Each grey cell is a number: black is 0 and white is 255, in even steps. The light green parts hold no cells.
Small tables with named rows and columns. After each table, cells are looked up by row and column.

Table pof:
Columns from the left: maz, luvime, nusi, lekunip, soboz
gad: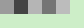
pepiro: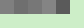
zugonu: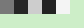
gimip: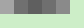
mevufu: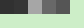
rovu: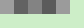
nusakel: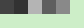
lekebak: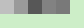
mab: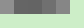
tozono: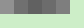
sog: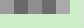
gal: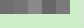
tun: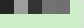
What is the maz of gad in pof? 155
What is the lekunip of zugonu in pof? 34
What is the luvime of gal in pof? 117
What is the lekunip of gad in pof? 117
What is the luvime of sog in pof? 105
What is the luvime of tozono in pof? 112
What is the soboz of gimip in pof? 138
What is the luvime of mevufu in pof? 53
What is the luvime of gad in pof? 68
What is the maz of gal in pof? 111
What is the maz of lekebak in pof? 191
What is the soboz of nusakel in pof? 137
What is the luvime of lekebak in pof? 154
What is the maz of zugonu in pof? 120
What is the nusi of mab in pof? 100
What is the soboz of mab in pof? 134
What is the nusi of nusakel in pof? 180
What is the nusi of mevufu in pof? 166
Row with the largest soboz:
zugonu

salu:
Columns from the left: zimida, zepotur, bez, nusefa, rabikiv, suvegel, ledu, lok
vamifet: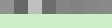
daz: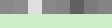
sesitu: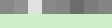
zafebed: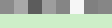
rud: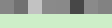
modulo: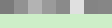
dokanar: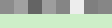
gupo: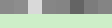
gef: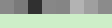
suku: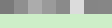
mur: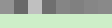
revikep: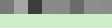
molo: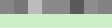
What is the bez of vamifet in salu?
191
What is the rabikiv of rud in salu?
137
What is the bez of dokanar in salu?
100
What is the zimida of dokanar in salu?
140
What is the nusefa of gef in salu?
135
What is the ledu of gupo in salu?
124
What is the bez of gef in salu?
48
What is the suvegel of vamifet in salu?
130
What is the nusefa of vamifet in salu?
109
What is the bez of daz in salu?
223
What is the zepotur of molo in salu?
119
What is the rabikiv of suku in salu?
138
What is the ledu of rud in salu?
138
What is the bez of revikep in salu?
60
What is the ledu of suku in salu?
133
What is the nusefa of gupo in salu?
134
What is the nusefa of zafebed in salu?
157
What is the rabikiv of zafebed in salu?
133

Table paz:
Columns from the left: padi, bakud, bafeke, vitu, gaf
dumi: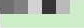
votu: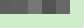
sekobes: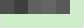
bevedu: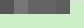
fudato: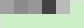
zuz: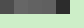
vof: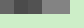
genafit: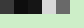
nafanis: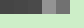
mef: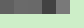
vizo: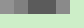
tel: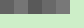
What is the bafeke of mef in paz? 105
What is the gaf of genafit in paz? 105
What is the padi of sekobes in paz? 79
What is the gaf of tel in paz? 120
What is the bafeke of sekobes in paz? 97
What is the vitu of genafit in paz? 216
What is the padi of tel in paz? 98
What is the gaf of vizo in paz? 138
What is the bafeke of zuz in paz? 98
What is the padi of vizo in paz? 146
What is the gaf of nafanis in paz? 113
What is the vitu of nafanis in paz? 147
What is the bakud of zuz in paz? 102
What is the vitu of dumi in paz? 54
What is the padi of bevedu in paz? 86
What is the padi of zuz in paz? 77
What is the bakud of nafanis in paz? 71
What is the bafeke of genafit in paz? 21
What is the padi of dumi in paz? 111
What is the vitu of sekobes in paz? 101
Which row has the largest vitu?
genafit

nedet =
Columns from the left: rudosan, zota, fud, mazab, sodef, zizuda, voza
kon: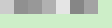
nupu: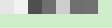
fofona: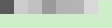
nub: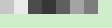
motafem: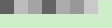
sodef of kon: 229
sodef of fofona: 179
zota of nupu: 242
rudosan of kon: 204
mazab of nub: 54
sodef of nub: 95
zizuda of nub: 164
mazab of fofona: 154
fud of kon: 152
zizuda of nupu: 111
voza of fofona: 216
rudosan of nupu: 230
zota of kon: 144
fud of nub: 76
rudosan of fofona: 90
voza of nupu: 113
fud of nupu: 79
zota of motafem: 188
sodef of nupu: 206
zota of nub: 234

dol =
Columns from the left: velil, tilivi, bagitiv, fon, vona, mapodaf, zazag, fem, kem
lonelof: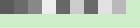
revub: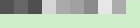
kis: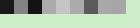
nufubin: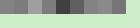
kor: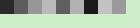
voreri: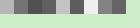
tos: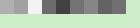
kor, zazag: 25
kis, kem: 165
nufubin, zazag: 131
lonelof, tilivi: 107
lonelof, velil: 91
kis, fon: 170
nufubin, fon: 124
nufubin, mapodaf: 96
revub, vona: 170
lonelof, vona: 103
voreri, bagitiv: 80
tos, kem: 112
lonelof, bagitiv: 136
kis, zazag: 90
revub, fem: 231
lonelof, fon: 237
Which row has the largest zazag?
voreri

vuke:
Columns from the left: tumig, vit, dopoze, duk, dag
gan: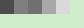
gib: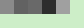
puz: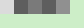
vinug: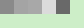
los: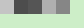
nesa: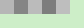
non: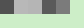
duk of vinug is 219
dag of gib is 160
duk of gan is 168
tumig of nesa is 182
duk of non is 90
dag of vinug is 105
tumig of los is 196
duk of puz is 94
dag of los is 134
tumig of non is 81
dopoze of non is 181
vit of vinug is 164
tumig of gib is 138
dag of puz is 144
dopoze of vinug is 168
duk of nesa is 125
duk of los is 175
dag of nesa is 190
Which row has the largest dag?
gan

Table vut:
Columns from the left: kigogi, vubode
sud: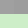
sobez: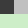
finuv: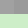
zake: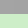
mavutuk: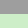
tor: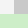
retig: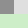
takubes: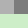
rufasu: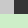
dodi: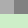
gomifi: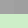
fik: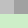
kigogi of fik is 192
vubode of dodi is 129
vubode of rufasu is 53
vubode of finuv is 154
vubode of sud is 157
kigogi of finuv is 161
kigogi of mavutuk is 158
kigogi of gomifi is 162
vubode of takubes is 124
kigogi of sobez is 59
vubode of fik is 161
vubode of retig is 223
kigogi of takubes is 177

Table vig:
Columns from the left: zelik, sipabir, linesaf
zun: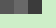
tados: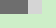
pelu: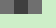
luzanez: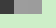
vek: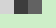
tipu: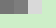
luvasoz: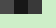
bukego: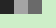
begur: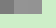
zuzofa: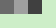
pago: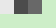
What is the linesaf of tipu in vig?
217
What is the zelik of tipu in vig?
116
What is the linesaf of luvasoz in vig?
57
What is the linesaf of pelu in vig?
111
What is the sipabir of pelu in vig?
63
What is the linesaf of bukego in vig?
106
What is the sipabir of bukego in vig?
164
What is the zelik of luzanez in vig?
59
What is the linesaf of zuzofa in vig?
64
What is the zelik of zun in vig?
86
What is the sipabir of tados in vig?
110
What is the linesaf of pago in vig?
104
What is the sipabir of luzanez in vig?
157
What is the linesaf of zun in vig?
59
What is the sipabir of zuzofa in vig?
159
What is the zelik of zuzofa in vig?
106
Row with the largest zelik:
pago

